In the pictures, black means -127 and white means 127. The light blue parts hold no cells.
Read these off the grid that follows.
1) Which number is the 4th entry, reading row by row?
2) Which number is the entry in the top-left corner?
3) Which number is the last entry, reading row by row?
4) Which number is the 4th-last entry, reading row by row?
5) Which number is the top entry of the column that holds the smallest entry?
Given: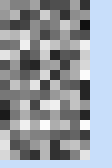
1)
34
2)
34
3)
99
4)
-78
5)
-78

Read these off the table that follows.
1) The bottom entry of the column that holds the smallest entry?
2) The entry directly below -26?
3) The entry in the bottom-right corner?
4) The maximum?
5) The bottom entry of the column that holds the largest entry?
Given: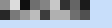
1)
26
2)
-16
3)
-47
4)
92
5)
-6

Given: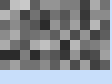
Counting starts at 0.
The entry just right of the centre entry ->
32
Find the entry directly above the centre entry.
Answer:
20
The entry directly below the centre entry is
32
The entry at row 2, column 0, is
-22
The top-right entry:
-13
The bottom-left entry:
-1
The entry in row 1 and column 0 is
55
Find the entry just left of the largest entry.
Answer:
64
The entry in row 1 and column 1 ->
20
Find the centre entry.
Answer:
-33
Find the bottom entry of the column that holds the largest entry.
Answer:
-13
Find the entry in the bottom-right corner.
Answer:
-33
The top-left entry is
-42
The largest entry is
73
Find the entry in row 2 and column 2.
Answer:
-22

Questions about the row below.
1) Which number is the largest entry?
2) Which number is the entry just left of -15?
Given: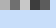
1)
72
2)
49

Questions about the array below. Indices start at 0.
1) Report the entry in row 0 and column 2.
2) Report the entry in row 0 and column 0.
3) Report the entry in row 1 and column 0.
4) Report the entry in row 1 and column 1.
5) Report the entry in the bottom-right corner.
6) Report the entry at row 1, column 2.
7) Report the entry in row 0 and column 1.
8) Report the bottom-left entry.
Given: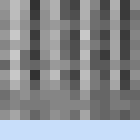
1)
37
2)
25
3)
16
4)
60
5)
-16
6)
25
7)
60
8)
16

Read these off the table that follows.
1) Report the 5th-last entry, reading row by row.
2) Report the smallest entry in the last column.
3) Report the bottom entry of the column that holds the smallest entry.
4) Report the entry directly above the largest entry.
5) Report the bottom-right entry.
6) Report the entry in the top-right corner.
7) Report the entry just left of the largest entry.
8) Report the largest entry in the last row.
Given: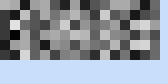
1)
-82
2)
-51
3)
-94
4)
-103
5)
-21
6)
-21
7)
-70
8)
85

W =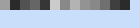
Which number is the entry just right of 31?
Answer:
-84
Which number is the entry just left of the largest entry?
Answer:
-73
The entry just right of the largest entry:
8
